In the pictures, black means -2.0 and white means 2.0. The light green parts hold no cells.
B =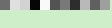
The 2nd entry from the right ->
-0.5
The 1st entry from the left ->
-0.3
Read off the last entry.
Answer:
0.5

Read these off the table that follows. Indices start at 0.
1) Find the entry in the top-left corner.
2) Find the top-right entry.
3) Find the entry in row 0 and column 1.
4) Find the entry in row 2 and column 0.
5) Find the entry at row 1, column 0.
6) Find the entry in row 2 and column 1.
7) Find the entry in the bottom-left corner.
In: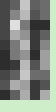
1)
-0.9
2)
-0.3
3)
-0.5
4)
-0.9
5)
-0.9
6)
1.5
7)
-1.3

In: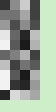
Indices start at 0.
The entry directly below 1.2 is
0.6
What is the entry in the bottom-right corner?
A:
0.6
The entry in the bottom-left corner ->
-1.4
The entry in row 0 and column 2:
1.2
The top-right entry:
-1.0
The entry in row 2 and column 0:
0.4
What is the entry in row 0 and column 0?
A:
-1.2
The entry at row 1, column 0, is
-0.2
